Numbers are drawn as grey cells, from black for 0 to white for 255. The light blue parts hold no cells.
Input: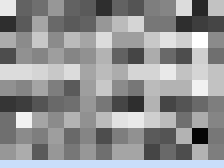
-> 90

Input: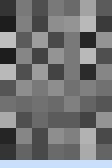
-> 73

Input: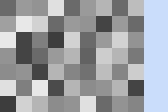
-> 181

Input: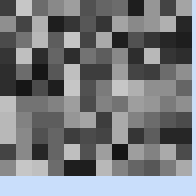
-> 191

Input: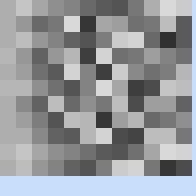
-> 151

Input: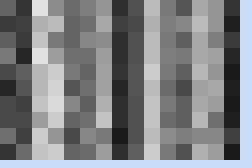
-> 195

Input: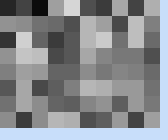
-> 140
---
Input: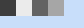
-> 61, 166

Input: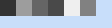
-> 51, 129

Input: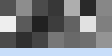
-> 83, 148

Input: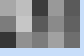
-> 168, 110

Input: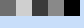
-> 110, 1

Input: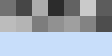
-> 113, 77

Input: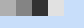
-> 175, 225

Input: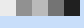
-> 235, 32

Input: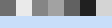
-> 110, 212
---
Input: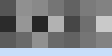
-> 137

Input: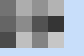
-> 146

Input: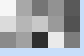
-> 117

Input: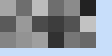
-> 188

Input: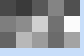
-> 88

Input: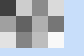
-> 139
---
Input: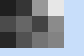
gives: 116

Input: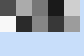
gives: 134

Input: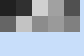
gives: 140

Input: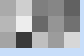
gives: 191

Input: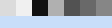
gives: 17

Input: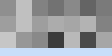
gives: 137

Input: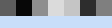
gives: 142

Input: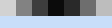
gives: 61

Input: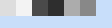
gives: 74

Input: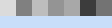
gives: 189
